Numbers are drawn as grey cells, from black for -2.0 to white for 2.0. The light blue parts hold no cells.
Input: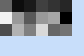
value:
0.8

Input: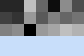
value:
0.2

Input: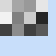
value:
0.2

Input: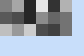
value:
0.4

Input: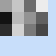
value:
1.3

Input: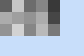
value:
1.3
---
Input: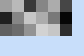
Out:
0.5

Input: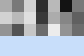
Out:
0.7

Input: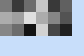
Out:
-0.1

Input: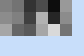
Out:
0.0

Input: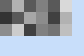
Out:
-0.4

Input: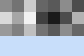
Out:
0.2

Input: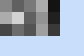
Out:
0.1
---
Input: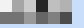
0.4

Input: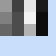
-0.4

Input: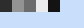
0.3

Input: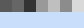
0.4

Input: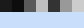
1.0

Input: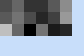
-2.0

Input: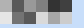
-0.6

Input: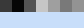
1.1
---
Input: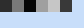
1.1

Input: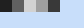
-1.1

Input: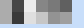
-0.1

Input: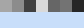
-0.4

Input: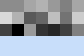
0.4

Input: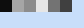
-0.2
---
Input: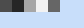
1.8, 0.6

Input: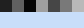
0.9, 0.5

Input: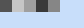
1.1, 0.5

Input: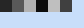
1.0, 0.8

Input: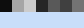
1.2, 0.6

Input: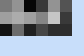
1.1, 0.7

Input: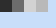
1.3, 0.9
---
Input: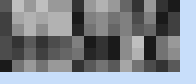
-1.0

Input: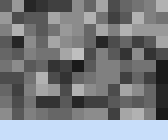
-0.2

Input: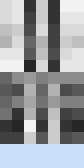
1.6

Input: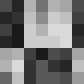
-1.0

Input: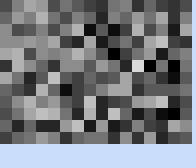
0.0

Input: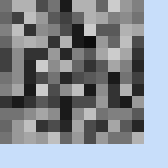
-0.2
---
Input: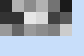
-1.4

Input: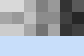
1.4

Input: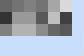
-0.4

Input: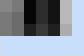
0.1

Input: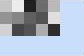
1.1

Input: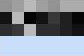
0.3

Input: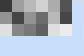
-1.1

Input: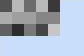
-0.7
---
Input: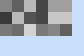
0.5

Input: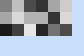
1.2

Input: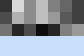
-1.0

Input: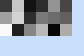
-0.9

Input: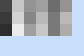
0.3

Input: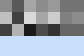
-0.2

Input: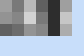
0.5

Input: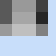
-1.0
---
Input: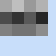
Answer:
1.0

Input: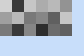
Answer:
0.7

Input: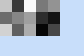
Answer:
1.9

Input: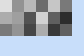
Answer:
-0.3

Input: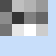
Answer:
1.0

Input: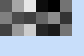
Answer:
-1.8

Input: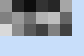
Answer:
-1.2

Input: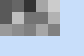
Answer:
-1.2

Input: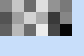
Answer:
1.5

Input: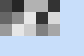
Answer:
0.8
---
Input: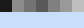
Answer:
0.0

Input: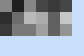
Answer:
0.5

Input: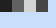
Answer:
-0.5

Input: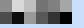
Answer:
-0.6

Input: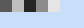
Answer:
-1.4

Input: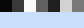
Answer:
-1.5

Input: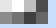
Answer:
-0.2
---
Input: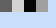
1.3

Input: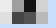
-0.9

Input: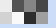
1.9

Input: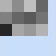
0.6

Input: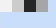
1.2

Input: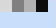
0.0

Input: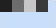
-0.3

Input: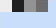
-1.5

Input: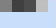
-1.0

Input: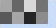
0.6
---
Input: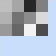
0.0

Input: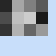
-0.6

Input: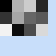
-1.4

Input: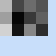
-0.7

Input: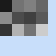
-0.4

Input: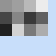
1.7

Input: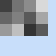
1.4

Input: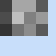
-0.6
